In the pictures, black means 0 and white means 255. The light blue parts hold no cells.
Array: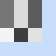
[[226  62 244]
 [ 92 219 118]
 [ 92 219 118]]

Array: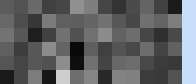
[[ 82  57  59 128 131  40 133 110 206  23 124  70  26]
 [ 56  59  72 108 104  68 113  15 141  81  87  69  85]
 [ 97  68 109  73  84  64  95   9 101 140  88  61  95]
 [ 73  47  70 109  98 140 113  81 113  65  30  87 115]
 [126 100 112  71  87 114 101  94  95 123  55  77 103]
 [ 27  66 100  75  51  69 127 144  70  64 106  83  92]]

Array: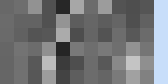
[[129 161 122 101 108  94  67 156  87 113 102]
 [143 196 137  88 108  78  59 188  88 112 101]
 [117 146 111 121 110 121  37 144 108 115 102]
 [107  88 109  83 101  77 171  87  84  97 106]
 [ 97  79 101  93 102  93 148  81  99  99 107]
 [ 85  78  83 156 108 167  39  81 146 110 104]]

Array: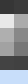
[[ 65  67]
 [119 162]
 [136 175]
 [171 232]
 [ 59  54]]

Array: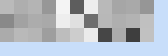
[[193  62 171  70 235 205 189 158 181 185 171]
 [192 179 175 184 110 224 238 169 172 162 137]
 [150 169 166 185 238  93 244 151 180 174 186]]

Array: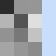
[[139 150 165]
 [195 120 146]
 [223  83 181]
 [150 149  43]]

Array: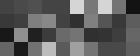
[[ 94  73  73 116 160  90 188 114  26 102]
 [102  62  51  48 116 106  60  32 144  24]
 [ 93  57  85 128  48  66 136 127  63  57]
 [ 19 116 213 120 213  68  68  80  74  67]]

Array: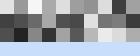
[[173 219 235 184  88 163  52 135  35  79]
 [ 60 124 116 224  73  80 168 106  79  65]
 [161  63 221 146 158 222 170 246 153 226]]
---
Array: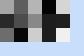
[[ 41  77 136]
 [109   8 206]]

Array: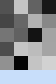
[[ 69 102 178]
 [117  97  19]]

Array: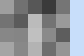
[[115  91 187]
 [135 133 192]]

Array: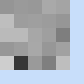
[[190 157 159]
 [186 186 167]]

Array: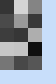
[[ 74 153  56]
 [ 61  54 174]]

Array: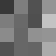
[[125 105  79]
 [139 103 145]]

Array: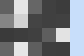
[[133 210  68]
 [ 58  61  64]]

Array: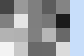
[[128 229 127]
 [179 177 128]]

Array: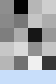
[[137 119 197]
 [126 172  22]]
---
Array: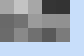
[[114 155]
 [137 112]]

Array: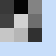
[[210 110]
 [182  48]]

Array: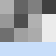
[[ 78 177]
 [160 171]]

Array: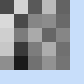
[[ 74 134]
 [124 170]]

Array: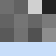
[[117 102]
 [114  81]]

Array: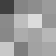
[[190 220]
 [172 164]]
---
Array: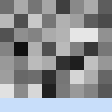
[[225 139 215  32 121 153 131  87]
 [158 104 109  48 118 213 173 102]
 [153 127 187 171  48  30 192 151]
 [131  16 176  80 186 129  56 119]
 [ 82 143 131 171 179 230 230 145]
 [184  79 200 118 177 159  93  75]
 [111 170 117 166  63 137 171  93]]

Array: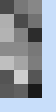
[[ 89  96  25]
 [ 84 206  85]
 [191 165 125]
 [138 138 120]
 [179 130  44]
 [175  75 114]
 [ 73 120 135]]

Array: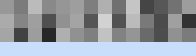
[[165  66 157  39 175 145 127 194 130 149 106  77 145 123]
 [171 133 159  80 145 164  85 210  82 187 121  75 160  51]
 [152 123 187 137 150 158 126 176 112 197  69  87 114 157]]

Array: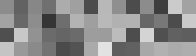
[[196 153 138 115  75  83 170 226  94  97 168 177 171 174]
 [ 79 200 146 107 101 107 157 156 188  77 212  80  97  94]
 [162 104 141  53 110 179 159 185 177 178 103 120  76 202]
 [140  98 135 112 172 160  76 184 143  76 140  62 203 162]]

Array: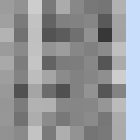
[[146 138 195 122 174 147 117 121 170]
 [151 114 173 139 120 133 139 119 171]
 [150 124 178 177 135 134 135 150 187]
 [153  81 165 108  80 130 147  86 131]
 [158 131 189 165 139 130 134 143 205]
 [169 125 197  99 124 125 136  85 170]
 [155 138 193 148 157 135 128 139 191]
 [179 114 192  83  92 112 145  55 162]
 [160 123 194  99 128 130 134  89 163]
 [156 146 205 121 171 136 120 117 177]]

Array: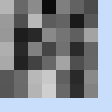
[[ 86 106 180 207 104  46 130]
 [ 87 107 184 200  96  41 137]
 [169  34  66 104 164  79 102]
 [175  41 129  69 113  42 101]
 [152  29  40 137 116  95 163]
 [154  79 184  92  99  26  88]
 [181 104 139  11 127  98  75]]

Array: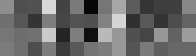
[[124 111  78 125  58  89 116 124 152  84 122  95 104 103]
 [118 109 113 202  36 126  15 185 151  80  69 150  98 156]
 [111  86  52 127  70  83  80 130 213  48  89  52  77  99]
 [142  79  82 216  67 122   7 118 168  92  53  62  62 135]]

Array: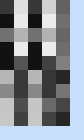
[[199  65 199  67  38]
 [197  78 197 106  69]
 [136  57 136  54 117]
 [182  57 182  54  38]
 [ 17  84  17  66 128]
 [ 18 234  18 235 110]
 [113 179 113 179 102]
 [ 17 233  17 235 111]
 [ 55 222  55 209  98]]
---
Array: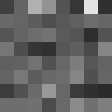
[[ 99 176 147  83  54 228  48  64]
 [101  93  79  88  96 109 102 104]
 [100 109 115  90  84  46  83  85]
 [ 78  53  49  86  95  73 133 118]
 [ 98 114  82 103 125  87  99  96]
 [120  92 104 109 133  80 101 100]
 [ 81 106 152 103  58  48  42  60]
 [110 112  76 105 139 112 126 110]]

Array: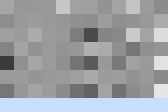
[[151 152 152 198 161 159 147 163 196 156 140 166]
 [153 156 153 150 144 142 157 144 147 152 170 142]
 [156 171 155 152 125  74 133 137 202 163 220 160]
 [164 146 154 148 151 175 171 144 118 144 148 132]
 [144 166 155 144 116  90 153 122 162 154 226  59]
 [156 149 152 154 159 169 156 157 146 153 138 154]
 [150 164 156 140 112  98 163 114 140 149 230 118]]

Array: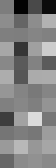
[[  2  73  11 125]
 [101 141 178 141]
 [126 133 129 127]
 [ 53 160 205 167]
 [ 90 130  91 136]
 [ 86 171 172 173]
 [132 121 133 150]
 [135 127 148 128]
 [162 219 118  61]
 [125 119 157 117]
 [184 151 166 154]
 [139 145 137 103]]

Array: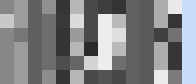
[[157  96 144  53 183  73  62  52  97  90 173 233 135]
 [157  96 109  57 219  73 237 186  97  90 173  54 200]
 [119  96 109  53 155  73 237 223  97  90  64 114 135]
 [157  96 109  53 183  42 237 186  97  90 173  54 135]
 [157  96 109  78 101 212 237 111  97  90 173  54 135]
 [157  96 141  53 183  73  83  72  97  90 235 123 135]]

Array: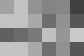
[[194 146 132 135  64 162]
 [194 169 110 145  86 194]
 [106 122 192 150 202  96]
 [194 169 111 145  86 194]]

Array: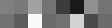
[[121 162 115  60  25 144 116 128]
 [ 92 250 106 113 210  74 107 114]]
